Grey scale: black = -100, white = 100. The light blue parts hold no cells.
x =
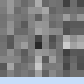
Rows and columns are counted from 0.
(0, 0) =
3
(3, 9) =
-34
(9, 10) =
-14
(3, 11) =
-30
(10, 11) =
-14
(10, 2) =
-13
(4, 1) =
17
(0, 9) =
-50
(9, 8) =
-2
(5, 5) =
-47
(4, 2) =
-17
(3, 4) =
4
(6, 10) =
26
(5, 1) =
-30
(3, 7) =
-17
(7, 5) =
19
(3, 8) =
-9
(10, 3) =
-5
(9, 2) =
-15
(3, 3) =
-29
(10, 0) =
-21
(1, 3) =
-6
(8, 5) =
39
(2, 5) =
-25
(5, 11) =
27
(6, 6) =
1
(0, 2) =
-1
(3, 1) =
14
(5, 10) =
12
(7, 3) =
-28
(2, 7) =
-9
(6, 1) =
-32
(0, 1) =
20
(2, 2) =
-6
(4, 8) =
7

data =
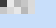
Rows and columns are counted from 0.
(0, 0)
-54
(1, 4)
72
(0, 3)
55

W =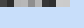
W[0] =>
-47
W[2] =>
42
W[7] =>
-63

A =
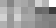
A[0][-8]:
32
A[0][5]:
64
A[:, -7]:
[4, 26, 19, 19]
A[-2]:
[65, 19, 64, 31, 30, 13, 2, 3]
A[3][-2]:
4
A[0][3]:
31

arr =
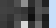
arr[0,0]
-50
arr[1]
[-48, -50, -53, -59, -78, -34, -41]
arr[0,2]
-37
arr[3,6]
-73
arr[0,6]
-74
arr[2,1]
-60
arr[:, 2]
[-37, -53, -44, -33]
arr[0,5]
-38

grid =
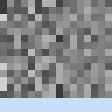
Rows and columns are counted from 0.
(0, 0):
-55
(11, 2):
-10
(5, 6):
38
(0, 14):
1
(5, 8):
-56
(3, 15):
10
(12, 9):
4
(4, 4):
8
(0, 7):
36
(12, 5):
43
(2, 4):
-34
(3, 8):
15
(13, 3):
-25
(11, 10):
-9
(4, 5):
-16
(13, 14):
-6
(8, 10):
10
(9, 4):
-43
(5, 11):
-15
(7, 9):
15
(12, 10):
32
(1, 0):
-55
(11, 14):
0
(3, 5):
-6
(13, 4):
5
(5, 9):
-18
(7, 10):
8
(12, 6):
13
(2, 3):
-5
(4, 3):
8
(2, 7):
11
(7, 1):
-30
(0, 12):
18
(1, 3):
-31

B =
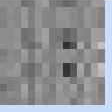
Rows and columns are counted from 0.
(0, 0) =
11
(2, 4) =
-1
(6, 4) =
-17
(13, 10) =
12
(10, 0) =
8
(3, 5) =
16
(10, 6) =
16
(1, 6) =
6
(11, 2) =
3
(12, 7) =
-4
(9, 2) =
19
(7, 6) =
6
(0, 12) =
4
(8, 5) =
16
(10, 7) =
-6
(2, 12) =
18
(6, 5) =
-3
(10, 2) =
17
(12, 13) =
18
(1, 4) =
1
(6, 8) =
3
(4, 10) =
-13
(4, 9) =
-23
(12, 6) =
9
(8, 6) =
4
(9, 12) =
-5
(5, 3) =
-12
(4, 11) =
7
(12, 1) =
-2
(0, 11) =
6
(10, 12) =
-5
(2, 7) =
3
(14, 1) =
0
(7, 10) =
15
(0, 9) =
-20
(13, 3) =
21
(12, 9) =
9
